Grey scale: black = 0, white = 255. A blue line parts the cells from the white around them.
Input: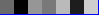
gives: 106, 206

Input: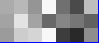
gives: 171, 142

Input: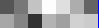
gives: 85, 203

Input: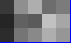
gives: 56, 150

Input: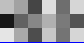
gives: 191, 214

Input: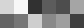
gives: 214, 63

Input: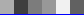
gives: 173, 97

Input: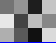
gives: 116, 218
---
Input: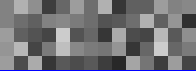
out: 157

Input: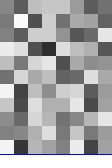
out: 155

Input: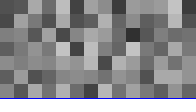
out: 155

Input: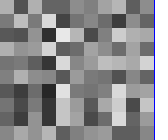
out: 182

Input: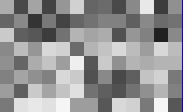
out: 232
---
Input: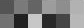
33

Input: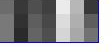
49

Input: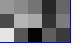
181

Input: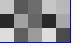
162

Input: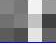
126

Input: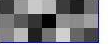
88

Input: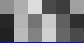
180

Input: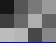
105

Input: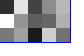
148
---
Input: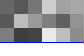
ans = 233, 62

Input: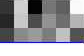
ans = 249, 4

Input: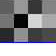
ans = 211, 6

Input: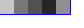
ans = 198, 38

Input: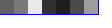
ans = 233, 30

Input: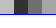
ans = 191, 50

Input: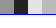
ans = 228, 35

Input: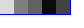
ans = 219, 11
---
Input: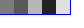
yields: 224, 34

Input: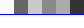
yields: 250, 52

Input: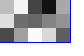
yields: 251, 18

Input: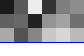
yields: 237, 27

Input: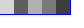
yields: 214, 61

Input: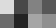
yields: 220, 35

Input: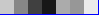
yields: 235, 23
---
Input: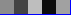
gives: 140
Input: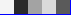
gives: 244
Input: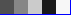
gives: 80
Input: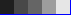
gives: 31
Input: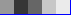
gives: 152
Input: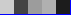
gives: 205
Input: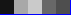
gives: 20
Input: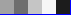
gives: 162
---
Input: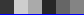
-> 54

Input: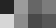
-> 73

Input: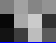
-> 19

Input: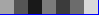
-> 59

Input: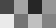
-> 71

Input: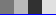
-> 121
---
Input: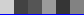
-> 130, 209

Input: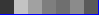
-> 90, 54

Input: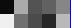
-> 134, 240

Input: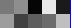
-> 26, 157

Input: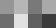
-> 169, 109

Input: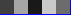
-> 108, 63

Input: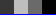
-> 2, 55

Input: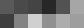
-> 166, 62

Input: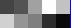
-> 194, 209

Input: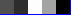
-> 2, 80
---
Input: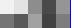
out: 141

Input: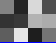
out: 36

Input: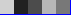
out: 76

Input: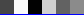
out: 208

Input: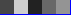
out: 34

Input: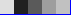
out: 90

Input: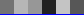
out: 33
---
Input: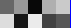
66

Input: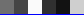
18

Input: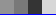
52

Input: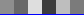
190

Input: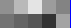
51

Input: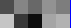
165

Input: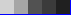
59
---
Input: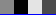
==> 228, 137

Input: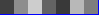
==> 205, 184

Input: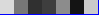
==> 218, 202

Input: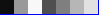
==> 248, 225

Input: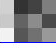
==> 242, 209

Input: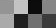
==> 195, 170

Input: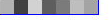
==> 210, 190

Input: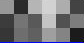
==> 210, 196

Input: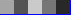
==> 202, 165

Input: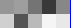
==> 245, 232
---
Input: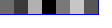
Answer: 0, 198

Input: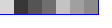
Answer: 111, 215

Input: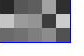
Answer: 148, 204

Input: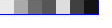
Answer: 86, 234

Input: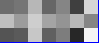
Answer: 164, 244

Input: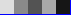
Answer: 83, 222

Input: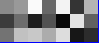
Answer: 82, 250

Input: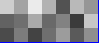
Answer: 105, 235
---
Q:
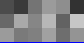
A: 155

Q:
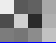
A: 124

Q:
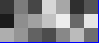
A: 174

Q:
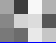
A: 121

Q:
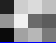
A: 10

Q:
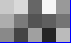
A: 137

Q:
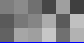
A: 98
